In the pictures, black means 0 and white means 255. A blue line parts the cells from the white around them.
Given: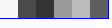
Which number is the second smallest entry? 75
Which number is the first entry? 248

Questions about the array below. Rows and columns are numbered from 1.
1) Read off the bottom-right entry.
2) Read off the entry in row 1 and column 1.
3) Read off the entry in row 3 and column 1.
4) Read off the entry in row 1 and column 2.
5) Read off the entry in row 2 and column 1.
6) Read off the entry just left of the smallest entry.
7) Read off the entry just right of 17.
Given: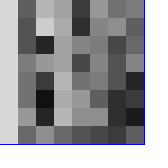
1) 95
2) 216
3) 216
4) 95
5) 216
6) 114
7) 171

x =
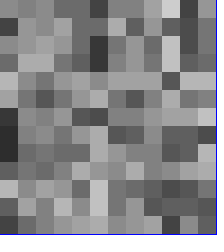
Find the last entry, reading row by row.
95
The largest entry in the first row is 205
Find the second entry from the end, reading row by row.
139
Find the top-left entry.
139
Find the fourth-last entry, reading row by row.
162
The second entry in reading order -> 129
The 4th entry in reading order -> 107
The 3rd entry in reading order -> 139
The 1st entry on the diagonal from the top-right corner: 150
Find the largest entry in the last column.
193
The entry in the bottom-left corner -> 67
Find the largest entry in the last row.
172
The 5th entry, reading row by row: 107
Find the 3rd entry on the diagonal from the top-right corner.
193
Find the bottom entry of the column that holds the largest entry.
67
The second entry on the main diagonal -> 150

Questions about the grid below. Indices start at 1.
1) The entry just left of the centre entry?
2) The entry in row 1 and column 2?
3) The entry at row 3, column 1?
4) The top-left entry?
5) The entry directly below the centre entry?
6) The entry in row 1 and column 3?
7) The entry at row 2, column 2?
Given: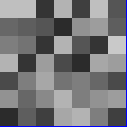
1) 157
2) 191
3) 126
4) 191
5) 115
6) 52
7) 94

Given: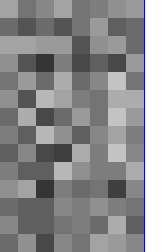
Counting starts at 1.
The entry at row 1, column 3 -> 135
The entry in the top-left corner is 163
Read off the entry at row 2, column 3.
107
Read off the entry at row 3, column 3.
154
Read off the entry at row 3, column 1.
163
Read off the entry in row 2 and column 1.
107
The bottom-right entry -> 135
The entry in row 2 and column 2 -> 84
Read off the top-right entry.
154
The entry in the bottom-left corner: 107
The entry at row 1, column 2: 116

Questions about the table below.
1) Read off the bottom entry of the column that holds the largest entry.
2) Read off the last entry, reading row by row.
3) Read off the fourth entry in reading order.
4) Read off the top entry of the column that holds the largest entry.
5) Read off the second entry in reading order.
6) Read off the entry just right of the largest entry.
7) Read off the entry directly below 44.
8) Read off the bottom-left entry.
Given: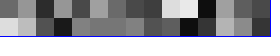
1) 14
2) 53
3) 150
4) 233
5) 150
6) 14
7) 82
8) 221

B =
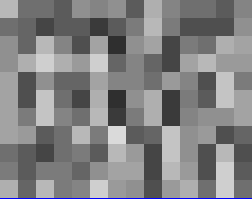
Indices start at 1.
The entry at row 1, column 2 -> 111
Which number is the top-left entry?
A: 184
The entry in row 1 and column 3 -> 111
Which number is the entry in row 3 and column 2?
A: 101
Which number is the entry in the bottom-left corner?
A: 175
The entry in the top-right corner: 132
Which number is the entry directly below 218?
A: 184
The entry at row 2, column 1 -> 111
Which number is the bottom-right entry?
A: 111
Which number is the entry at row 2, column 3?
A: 69
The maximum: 218
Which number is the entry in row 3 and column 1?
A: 144
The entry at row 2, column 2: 101
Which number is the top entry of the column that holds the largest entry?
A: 144

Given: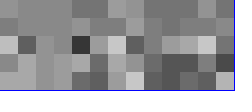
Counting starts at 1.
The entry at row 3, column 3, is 147
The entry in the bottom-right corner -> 180
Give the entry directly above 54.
147
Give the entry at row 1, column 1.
147
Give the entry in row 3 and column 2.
95
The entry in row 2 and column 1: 126
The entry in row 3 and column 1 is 190
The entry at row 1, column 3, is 137
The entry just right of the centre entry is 95
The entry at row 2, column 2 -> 137
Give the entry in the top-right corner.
116
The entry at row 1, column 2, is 137
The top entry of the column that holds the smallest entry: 116
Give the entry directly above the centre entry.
126
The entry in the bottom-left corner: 168
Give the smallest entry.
54
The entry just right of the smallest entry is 156

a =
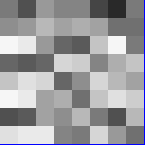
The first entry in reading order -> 122
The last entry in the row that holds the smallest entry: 122
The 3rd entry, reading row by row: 153
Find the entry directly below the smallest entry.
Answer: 112
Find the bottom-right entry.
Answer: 112
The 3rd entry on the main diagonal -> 153
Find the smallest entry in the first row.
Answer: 41
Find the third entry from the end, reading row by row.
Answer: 214
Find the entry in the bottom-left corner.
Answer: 224
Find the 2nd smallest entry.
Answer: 69
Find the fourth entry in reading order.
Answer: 132
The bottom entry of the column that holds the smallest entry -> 153
